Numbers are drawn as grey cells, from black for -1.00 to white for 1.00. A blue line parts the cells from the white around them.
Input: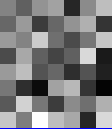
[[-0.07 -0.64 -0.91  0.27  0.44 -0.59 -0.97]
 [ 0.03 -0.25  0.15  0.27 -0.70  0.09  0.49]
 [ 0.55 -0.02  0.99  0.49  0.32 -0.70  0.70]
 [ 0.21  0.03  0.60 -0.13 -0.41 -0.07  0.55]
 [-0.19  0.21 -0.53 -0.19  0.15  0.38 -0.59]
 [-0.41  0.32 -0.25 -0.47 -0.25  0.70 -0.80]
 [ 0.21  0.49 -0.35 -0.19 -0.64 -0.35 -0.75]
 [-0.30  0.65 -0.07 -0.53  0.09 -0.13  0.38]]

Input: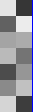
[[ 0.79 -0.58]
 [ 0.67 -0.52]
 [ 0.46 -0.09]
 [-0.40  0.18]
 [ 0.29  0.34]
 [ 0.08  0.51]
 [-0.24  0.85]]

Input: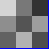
[[ 0.11 -0.34  0.23]
 [ 0.66 -0.06 -0.61]
 [-0.23  0.40 -0.39]]

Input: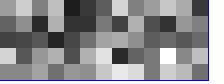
[[-0.49 -0.44 -0.32 -0.72 -0.44 -0.12  0.28  0.34  0.12 -0.27 -0.17 -0.32
  -0.17]
 [ 0.66 -0.32  0.18  0.39 -0.38  0.39  0.77 -0.67 -0.22 -0.06  1.00  0.06
   0.50]
 [ 0.06  0.06  0.28 -0.12  0.18  0.12  0.56  0.83  0.72 -0.06  0.61  0.45
  -0.12]
 [-0.22  0.12 -0.67  0.39 -0.61 -0.61 -0.06 -0.49  0.39 -0.38 -0.61  0.18
   0.00]
 [ 0.23  0.61  0.00  0.50 -0.77 -0.55 -0.27  0.66  0.00  0.23  0.56  0.34
  -0.55]]

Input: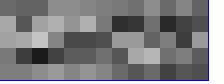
[[-0.06 -0.53 -0.79 -0.48 -0.28 -0.28 -0.12 -0.33  0.32  0.43 -0.12 -0.01
  -0.28]
 [ 0.32 -0.33  0.27  0.38  0.16  0.38 -0.06 -0.63 -0.58 -0.12 -0.68 -0.48
  -0.38]
 [-0.17 -0.22 -0.22  0.10  0.10  0.04 -0.01 -0.06 -0.12  0.10 -0.17  0.04
  -0.22]
 [-0.01 -0.01  0.10  0.21  0.04  0.16  0.04 -0.17 -0.33 -0.17 -0.48 -0.33
  -0.38]
 [ 0.27  0.32  0.53  0.04 -0.43 -0.43 -0.38  0.21  0.21 -0.22 -0.01 -0.53
   0.21]]

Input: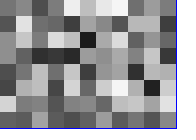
[[-0.24 -0.29  0.28 -0.29 -0.39 -0.24  0.22 -0.29 -0.08 -0.34  0.07]
 [ 0.12 -0.24 -0.62 -0.56 -0.68  0.22  0.12  0.33  0.02  0.55 -0.56]
 [-0.39 -0.08  0.49 -0.13  0.55 -0.51  0.17  0.28 -0.62  0.44  0.39]
 [ 0.66 -0.03  0.02 -0.34  0.02  0.07 -0.19  0.49  0.55  0.28  0.77]
 [-0.08  0.07 -0.39 -0.03  0.87  0.49  0.82  0.92 -0.13  0.22 -0.03]
 [-0.45  0.39  0.49 -0.45  0.66 -0.19  0.61  0.92  0.39 -0.74  0.61]
 [ 0.12  0.55 -0.03  0.72  0.49 -0.79  0.33  0.72 -0.24  0.17 -0.19]
 [-0.34  0.77 -0.13 -0.19 -0.51  0.28  0.07 -0.34  0.44  0.44 -0.51]]

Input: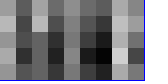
[[ 0.33 -0.62 -0.22 -0.74  0.05 -0.80 -0.97  0.62 -0.45]
 [ 0.44 -0.45  0.44 -0.39  0.00 -0.34 -0.57  0.50  0.23]
 [ 0.17 -0.39 -0.22 -0.62 -0.06 -0.51 -0.80  0.38 -0.11]
 [ 0.17 -0.34 -0.22 -0.57 -0.06 -0.51 -0.74  0.33 -0.06]
 [ 0.23 -0.28  0.28 -0.16  0.11 -0.16 -0.28  0.33  0.05]]

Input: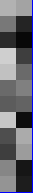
[[-0.67 -0.94]
 [ 0.56 -0.89]
 [ 0.05 -0.83]
 [ 0.16 -0.77]
 [-0.06 -0.72]
 [ 0.62 -0.51]
 [-0.28 -0.22]
 [ 0.51 -0.17]
 [-0.17  0.00]
 [-0.51  0.22]
 [ 0.40  0.28]
 [-0.39  0.34]]

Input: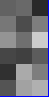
[[-0.45 -0.50 -0.28]
 [-0.07 -0.40 -0.01]
 [-0.23 -0.18 -0.68]
 [ 0.16 -0.13  0.60]
 [-0.34  0.27  0.38]
 [-0.62  0.33 -0.01]]
